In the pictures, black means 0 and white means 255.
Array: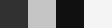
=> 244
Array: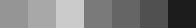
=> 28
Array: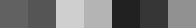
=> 145
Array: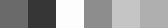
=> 175
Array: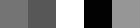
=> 150
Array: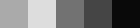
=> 9
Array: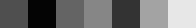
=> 231
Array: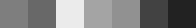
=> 34
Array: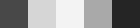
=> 37
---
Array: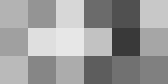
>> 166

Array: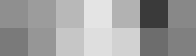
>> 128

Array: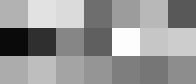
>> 205

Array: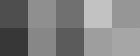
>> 166

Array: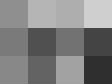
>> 68

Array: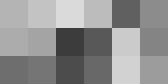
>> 132

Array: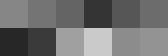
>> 147
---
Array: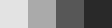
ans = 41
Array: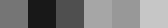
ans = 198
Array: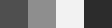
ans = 44
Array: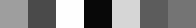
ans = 116
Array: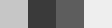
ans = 238
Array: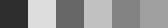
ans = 159
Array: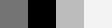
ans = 243
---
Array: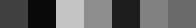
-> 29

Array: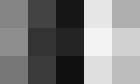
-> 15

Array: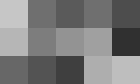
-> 63

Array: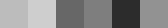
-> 126

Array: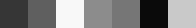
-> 118

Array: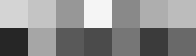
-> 118

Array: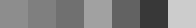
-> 98
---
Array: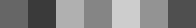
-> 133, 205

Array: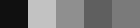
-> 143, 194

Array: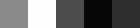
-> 76, 254

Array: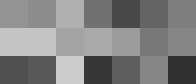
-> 169, 204

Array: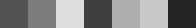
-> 63, 222

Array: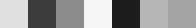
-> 245, 245

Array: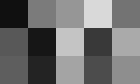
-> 196, 217

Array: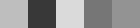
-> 218, 218

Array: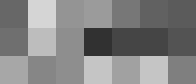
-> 49, 213

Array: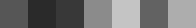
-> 139, 196
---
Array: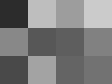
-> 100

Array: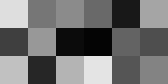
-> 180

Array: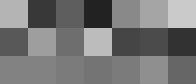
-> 123

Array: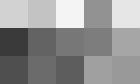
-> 93

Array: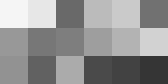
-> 171

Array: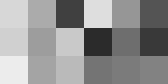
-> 186
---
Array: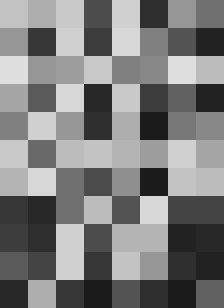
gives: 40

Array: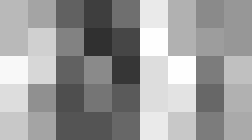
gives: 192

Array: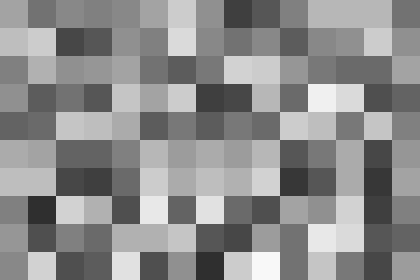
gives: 128

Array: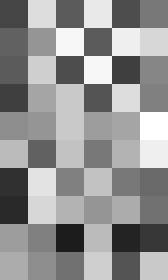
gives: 113

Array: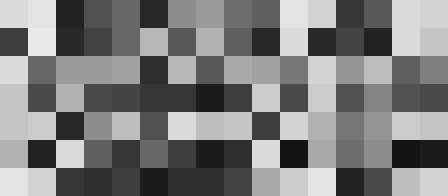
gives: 197

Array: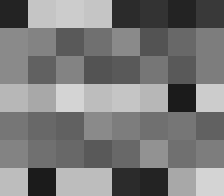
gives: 97

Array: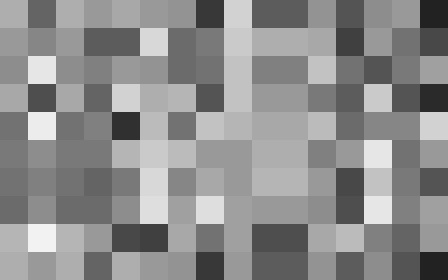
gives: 160
